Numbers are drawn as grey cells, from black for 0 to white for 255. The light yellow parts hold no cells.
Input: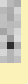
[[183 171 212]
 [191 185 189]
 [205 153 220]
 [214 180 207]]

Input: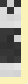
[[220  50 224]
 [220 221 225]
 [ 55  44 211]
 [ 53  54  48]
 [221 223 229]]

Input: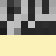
[[178  32  56 192  44 183  43 172]
 [ 42 192 189  33 196  42  46  42]]

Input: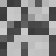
[[ 62 199 194  68 185 183 199  64]
 [193 117  63  97  71  73  82 202]
 [ 95  78 191 193 191 190 186  69]
 [ 72 192 195  80 196 193 191  73]]

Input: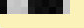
[[  8 196 196 190  28  12  17   4  20 197]]

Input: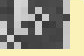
[[ 64  60 210 198  73 197  76  79  65 196]
 [203  73 202  69  61 203  58  62  76 196]
 [ 78 208  60  67  67  68  73  67  68 200]]
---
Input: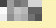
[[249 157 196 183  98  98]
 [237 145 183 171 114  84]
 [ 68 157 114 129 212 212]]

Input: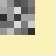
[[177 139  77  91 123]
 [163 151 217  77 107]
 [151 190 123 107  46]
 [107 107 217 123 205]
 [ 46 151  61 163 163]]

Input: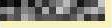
[[133 157  80 133 118  49 169  65 199 145  65 104 157 184 145]
 [ 49 104  80 169 133  80  92  92  80  65  92 157  49  92  49]
 [ 10  36  10 118  23 118  49 104 133 184 118  23  65  80 199]]

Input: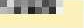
[[187 174  61 158  32  89 132  48 243]
 [117 216 132 146 117 158  76 103 216]]

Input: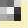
[[201 242  61]
 [171 155  34]
 [118 103 214]]

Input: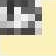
[[226  53 241  98  98 126]
 [211  82 226 241 211  82]
 [184 196 241 196 113 226]
 [113  53  82  68  98 241]
 [ 82  68 113  68  68 196]]

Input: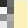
[[247 100]
 [232 159]
 [143 174]
 [ 44 114]]

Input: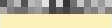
[[171 128 112 112 144 156 128  69  84  69  96  96 144 128 171 128]
 [ 84 144 186  84 186 171 226  69 214  53 112 199 128 186 156 199]]

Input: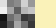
[[239 166  95 182 196]
 [223 125 139 209 152]
 [ 31  83 166 111  56]
 [ 19 111 139  56  71]]
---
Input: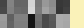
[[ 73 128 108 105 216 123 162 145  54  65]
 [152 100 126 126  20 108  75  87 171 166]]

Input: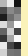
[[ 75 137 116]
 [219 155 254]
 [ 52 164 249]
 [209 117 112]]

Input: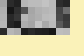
[[175  23  47  84 166 177 182 186  69 109]
 [181  37  27 173 165 196 169 186  90  62]]

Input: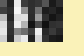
[[ 62  45 245 145  47 111  29  38  24]
 [220  52 237 180  19  73  16  48  52]
 [207  40 203 233  32 214  50  28  23]]

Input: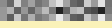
[[152 178  97 151 101 146 187 124  34 100 178 192  87  74  34 120]]

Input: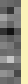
[[ 93  52 135]
 [130 101 132]
 [109  92 108]
 [107 112 107]
 [100 101 105]
 [109 100 113]]
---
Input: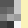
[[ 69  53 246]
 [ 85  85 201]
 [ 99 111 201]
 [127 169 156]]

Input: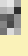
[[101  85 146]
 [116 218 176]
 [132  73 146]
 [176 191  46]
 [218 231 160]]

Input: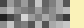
[[ 32  71 100 213 155 127 169 142 100  58]
 [ 71 155 113 155 100 198 100 127 169  85]
 [142 198 113 127  85 185  85 169 185 198]
 [155 185 142 127 113 155 113 142 169 185]]

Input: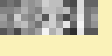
[[ 86 116  72 146 131 160 243 175 206  72  45 230  86  86]
 [100 116 100 160 146 160 206 190 190  86  72 218 100 100]
 [131 131 146 175 146 131 190 190 175 190 100 218 116 131]
 [146 131 175 190 146 116 190 206 160 230 100 243 116 146]
 [160 116 206 146 131 175  86 206 131  72 131 230 116 160]]

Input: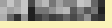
[[161 197 161 197  73 161 185 118 161 130 130 197 185 102  48]
 [173 102  48 145  32  61  87  61  73 102  73 102 145  61  48]
 [185 161 173 197  32 118 118 145 173 185  87 130  87 118  32]]

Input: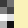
[[ 58 115]
 [128  71]
 [182  19]
 [253 225]]
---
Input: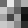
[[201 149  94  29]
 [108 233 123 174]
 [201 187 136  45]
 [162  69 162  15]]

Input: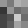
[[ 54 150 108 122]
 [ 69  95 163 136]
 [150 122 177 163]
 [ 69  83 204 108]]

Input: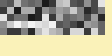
[[ 57 187  26 171 171  41 144 114 159 144 201 129  41  72 129]
 [129  57  57 129  41 187 227 187 171  72 215 215  57 215 100]
 [227  72 114 114  26  41 227  57 171 100 114 129  72 159  41]
 [100  85 187 114 100 114  26  57 187 201  85  72 144  72 227]
 [144 201 243 201 243 227 215 243  85 100  72  41 159 144 100]]

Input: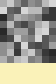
[[142 186  56 174 201 113  56  41]
 [142 158  72 214  86  72  86 158]
 [214  98  86 214 186 186  98  56]
 [ 98 186  98  72 113 174 201 126]
 [174 201 142  98 142 126 186 214]
 [ 41 126 158 158  98 201 214  86]
 [ 41 113 174 158 142 126  56  56]
 [174 126 186 201 126 142  72  56]
 [ 56  72 201 142 126 214  86 113]]

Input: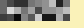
[[ 60  72  10 132  88 203  22  22 173  72]
 [104  72  48  48 117 132 145 189  34 117]
 [104 216 173 117 161  72 145 145 161 189]]

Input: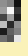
[[143 127  15]
 [ 69 158  27]
 [158 246  54]
 [ 27  97 127]
 [189  41 143]
 [112  83 230]]

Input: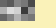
[[103  90 133 119  74]
 [103 133 178 133 119]
 [178 220 208  59 149]]
